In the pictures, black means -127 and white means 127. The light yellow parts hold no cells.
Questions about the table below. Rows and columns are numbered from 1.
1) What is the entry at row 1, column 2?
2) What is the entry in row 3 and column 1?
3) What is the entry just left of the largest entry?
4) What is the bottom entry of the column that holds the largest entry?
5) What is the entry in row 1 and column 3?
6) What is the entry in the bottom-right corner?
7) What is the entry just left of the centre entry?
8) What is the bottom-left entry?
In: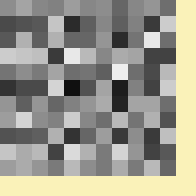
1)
36
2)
-39
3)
-32
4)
43
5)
7
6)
-25
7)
-111
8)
29

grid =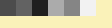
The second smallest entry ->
-51
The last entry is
114
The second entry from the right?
5

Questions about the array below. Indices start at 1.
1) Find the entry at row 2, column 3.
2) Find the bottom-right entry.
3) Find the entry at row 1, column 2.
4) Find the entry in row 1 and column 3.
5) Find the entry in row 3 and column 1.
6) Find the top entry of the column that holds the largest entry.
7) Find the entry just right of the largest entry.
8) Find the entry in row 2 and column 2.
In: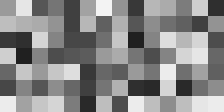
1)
42
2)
109
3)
102
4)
-42
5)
-71
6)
115
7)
20
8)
48

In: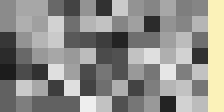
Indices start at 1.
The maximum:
110
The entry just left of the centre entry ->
60
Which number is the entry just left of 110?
-30
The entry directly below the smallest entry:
-30
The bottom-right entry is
60
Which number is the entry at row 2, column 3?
32
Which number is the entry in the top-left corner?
11
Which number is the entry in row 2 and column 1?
11
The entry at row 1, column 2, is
39
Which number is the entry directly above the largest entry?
-60
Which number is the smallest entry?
-99
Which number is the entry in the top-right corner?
5
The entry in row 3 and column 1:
-72
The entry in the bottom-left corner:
-30
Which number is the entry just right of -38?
-46
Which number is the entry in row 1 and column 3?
39
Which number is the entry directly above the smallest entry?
-84
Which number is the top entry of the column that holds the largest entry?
19
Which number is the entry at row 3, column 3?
53
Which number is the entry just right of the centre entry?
-46
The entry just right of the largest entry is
66
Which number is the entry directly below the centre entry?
-9

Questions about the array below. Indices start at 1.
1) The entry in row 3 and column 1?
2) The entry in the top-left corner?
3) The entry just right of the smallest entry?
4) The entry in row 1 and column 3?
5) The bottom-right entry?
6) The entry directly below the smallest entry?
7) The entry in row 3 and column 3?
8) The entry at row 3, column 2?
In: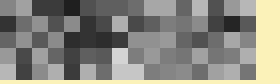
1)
-26
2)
5
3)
-46
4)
-68
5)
-10
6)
11
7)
-38
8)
17

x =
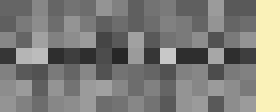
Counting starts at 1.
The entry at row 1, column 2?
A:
-26
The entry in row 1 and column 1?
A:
-26
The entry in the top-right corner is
-38
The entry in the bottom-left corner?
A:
20
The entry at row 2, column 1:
-32
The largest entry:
72
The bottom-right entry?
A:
27
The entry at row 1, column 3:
7
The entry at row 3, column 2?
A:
-26
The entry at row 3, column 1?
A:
7
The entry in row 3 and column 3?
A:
33
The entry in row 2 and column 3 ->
13
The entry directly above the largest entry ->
-12
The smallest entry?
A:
-88
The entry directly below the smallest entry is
-12
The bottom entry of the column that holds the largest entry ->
-38
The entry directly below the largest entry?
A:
-45
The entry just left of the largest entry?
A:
-73
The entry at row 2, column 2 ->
-5
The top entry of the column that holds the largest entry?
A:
-5

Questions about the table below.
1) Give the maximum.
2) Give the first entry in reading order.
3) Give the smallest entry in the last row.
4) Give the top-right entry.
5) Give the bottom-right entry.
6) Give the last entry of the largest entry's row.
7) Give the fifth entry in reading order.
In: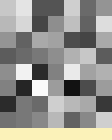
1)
122
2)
71
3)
-29
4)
20
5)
79
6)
28
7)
79

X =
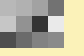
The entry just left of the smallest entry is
18
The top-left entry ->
56
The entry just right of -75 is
106
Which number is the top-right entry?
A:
-13

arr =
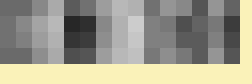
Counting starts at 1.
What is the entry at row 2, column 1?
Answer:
-14
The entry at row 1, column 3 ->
8
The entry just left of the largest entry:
49
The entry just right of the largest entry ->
0
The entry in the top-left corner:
-21
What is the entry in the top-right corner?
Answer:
-28
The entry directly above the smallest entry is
-36
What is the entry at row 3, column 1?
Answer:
-14
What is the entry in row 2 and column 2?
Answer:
8
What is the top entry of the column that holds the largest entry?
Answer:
49
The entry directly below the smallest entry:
-74
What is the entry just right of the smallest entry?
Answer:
-80
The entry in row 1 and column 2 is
-21
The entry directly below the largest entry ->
70
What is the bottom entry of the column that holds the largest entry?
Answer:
64

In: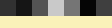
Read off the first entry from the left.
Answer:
-78
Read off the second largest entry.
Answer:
-10
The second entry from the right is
-122

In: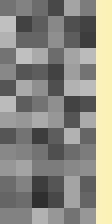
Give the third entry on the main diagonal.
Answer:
-26
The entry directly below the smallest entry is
50
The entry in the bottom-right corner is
22
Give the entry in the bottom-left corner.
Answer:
2
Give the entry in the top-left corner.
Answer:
-12
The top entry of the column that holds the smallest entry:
-19
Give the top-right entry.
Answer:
-4
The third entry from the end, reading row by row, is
22
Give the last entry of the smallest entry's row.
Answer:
-26
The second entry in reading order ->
2
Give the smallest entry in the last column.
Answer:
-67
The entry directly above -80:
-67
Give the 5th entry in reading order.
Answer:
36
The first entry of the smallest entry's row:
-26

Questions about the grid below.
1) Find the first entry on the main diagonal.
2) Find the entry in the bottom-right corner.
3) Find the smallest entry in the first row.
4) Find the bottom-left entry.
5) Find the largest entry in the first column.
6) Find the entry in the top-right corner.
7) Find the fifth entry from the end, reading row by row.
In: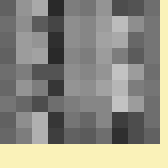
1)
-30
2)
-30
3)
-86
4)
-24
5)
-10
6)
-17
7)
-36

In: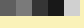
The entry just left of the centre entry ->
-5
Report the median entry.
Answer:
-32
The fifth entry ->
80
